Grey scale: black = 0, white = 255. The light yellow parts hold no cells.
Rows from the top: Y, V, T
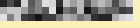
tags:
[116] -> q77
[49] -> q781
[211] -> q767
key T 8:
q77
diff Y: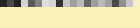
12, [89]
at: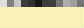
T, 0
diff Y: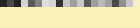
11, [186]
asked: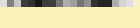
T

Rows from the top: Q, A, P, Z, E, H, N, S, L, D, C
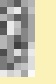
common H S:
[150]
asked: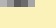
P
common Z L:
[108]

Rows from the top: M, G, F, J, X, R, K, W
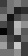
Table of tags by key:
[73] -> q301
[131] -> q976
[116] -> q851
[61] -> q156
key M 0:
q156
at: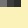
R, 0
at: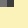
R, 0
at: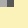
X, 2
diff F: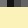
0, [131]

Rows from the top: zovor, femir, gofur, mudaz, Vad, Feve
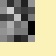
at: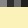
zovor, 0
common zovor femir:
[147]
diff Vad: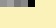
3, [121]
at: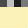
gofur, 1
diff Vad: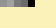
3, [121]

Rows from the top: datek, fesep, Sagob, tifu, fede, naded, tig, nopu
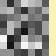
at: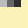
fesep, 1
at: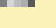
datek, 2
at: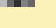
fesep, 1
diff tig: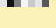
0, [213]
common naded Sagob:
[129]

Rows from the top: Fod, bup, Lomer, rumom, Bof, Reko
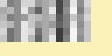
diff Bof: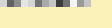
1, [115]
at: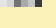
Bof, 3
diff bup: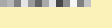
2, [142]

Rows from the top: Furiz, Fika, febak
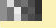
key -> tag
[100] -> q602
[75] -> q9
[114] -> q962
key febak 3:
q602
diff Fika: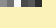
2, [235]
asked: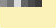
febak
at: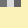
febak, 1

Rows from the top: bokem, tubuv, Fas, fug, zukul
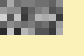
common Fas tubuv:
[84]
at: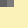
tubuv, 4
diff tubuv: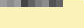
2, [140]
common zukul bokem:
[170]

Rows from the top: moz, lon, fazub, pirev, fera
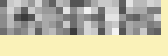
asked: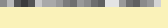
fazub
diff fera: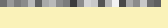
17, [84]

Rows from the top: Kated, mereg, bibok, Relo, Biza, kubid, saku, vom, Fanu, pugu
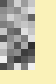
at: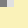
kubid, 3
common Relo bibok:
[183]

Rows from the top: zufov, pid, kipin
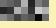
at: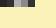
pid, 0
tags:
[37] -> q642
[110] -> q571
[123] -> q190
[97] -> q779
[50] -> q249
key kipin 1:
q571
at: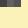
kipin, 2

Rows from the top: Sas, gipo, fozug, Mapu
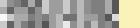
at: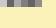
Mapu, 0
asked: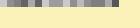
Sas
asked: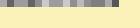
gipo
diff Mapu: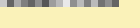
14, [127]

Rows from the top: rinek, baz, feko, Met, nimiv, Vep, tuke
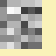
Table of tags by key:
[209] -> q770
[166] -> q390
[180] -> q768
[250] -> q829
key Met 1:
q768
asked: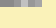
Vep
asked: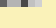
Met

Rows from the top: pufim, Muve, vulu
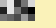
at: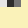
pufim, 1
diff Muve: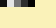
0, [32]
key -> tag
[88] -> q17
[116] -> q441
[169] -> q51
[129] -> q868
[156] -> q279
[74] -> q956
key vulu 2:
q956

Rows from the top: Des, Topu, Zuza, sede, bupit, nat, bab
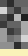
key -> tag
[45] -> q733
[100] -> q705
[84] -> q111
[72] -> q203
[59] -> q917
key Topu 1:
q705
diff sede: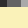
0, [59]
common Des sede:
[100]
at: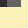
Des, 1
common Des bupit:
[84]
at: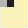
Zuza, 2

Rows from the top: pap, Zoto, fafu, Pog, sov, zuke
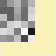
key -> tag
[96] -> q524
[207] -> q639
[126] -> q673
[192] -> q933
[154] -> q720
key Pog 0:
q673
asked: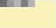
pap
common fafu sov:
[219]
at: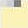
sov, 0
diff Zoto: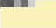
1, [96]
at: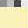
zuke, 1

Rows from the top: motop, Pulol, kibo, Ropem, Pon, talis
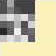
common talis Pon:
[95]
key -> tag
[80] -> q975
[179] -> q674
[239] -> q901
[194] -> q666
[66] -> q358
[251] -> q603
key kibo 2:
q666
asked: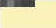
Pulol

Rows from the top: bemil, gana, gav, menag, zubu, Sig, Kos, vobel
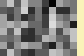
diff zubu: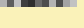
6, [93]
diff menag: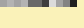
2, [147]
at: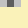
bemil, 1
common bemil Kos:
[163]
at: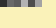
zubu, 4

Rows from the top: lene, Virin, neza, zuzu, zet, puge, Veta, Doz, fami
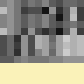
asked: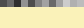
Doz
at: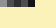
zet, 4
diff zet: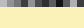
7, [77]
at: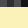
zet, 5
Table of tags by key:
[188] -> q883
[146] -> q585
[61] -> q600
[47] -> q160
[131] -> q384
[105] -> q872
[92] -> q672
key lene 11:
q672
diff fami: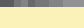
4, [118]

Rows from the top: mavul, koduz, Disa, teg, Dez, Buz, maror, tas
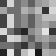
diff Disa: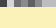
5, [152]
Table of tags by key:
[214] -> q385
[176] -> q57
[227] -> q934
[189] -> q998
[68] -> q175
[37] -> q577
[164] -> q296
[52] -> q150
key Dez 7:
q150

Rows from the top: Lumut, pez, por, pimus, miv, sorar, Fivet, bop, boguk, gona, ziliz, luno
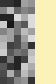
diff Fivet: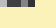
2, [76]
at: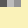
ziliz, 2

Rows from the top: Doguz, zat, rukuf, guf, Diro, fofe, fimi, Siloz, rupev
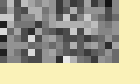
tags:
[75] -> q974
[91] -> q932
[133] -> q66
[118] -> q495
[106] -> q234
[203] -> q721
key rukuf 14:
q234
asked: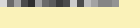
Diro

